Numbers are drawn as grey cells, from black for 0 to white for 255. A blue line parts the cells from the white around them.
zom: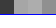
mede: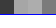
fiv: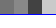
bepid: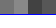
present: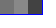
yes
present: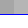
no

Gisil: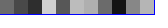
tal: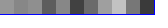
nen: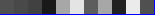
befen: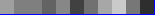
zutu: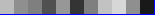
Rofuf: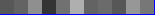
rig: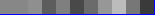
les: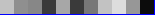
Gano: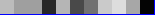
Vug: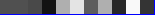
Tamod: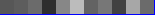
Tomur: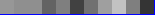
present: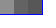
no
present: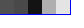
yes
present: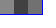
yes
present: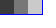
no
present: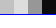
yes
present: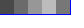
yes
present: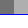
yes

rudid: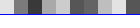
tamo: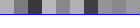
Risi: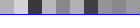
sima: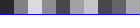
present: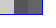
yes
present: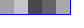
yes
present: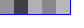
no
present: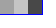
yes

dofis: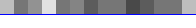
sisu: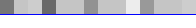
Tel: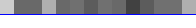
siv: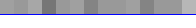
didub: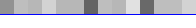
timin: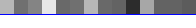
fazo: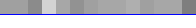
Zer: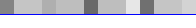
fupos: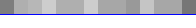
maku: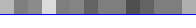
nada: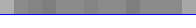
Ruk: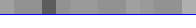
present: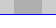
yes
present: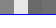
yes
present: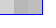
no
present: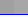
yes

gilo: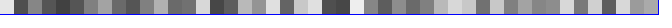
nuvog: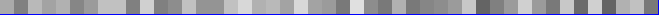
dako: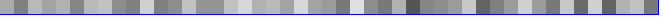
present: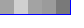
no
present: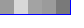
no

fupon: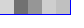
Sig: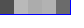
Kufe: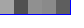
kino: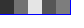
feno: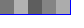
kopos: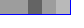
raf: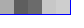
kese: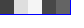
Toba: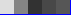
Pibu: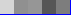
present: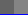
no
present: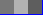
yes
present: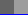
yes
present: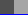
no
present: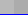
yes
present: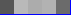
no
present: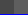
no

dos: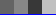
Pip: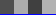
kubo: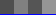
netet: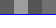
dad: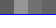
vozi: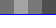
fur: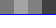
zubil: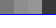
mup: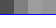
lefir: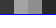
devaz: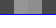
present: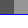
yes
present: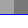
yes
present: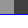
no
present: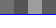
no
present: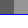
yes
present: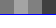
yes

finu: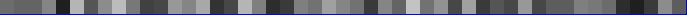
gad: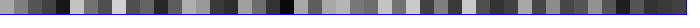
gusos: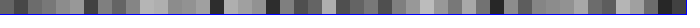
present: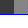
yes
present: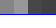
no
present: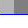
yes
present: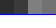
yes
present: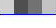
no
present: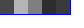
yes

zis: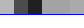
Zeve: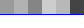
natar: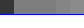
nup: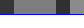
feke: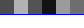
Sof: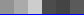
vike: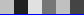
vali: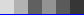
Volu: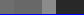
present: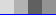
yes
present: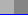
yes

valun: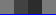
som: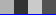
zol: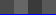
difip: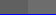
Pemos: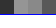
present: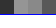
yes
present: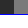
yes
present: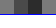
no
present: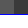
no
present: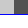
yes
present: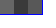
yes
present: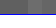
no

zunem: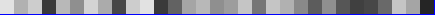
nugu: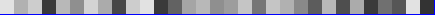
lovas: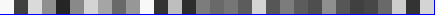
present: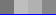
no
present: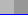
no
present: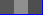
no
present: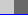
no
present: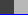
no
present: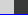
no

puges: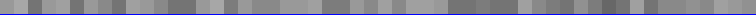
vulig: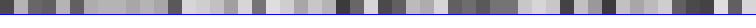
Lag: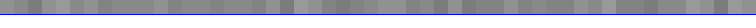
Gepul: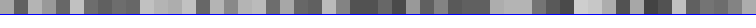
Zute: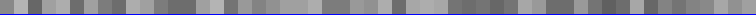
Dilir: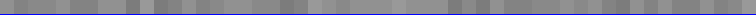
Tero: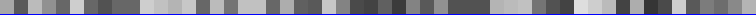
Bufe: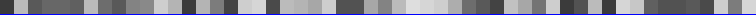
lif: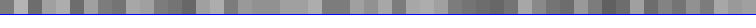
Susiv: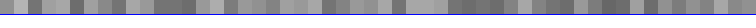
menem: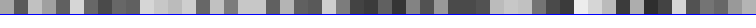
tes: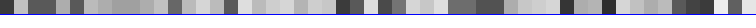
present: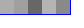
no
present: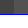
yes
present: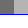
no
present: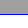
yes
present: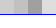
no
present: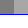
yes
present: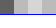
no

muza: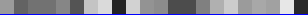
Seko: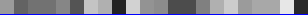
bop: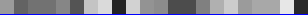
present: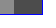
yes
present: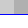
no
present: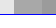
no
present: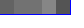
yes
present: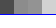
no
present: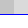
yes

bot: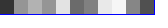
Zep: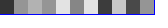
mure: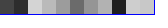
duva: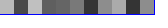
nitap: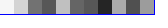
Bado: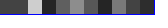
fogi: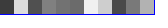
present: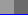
yes
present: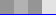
yes
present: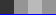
no
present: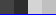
no
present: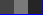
no
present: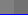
yes

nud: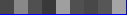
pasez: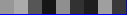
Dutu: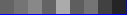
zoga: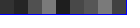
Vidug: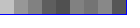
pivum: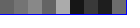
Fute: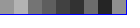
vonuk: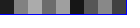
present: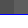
no
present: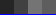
no

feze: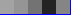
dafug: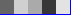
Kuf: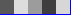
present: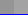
no
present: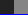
yes
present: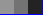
yes
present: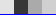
no
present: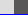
no

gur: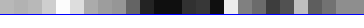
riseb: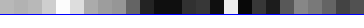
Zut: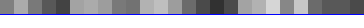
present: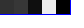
no
